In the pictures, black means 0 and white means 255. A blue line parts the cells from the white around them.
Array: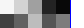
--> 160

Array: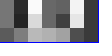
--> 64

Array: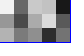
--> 171

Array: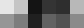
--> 52

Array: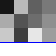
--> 83

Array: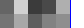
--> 59

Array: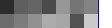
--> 151
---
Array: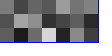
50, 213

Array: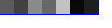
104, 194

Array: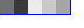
236, 236

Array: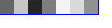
126, 244

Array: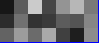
58, 203

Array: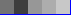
151, 200
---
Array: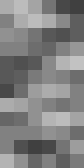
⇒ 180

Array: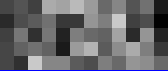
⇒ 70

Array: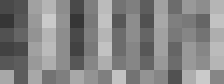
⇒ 168

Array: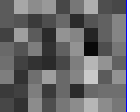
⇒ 71

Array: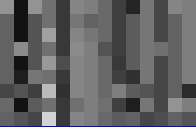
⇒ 98

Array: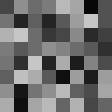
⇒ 172

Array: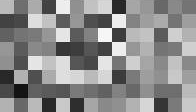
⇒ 178
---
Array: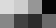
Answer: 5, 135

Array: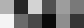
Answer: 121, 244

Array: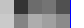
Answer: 80, 202

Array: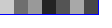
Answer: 71, 204

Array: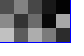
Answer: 2, 193

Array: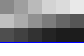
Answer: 233, 78

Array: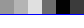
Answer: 59, 151

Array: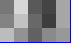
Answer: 166, 188

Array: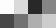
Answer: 133, 71

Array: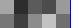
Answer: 154, 119
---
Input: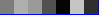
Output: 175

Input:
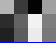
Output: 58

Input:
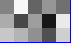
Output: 248

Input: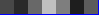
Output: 42

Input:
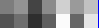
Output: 147

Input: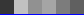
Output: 193

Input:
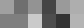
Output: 111
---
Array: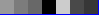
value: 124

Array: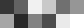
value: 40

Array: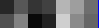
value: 130

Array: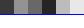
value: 147

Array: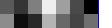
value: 14

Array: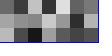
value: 75

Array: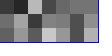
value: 151

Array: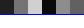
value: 116
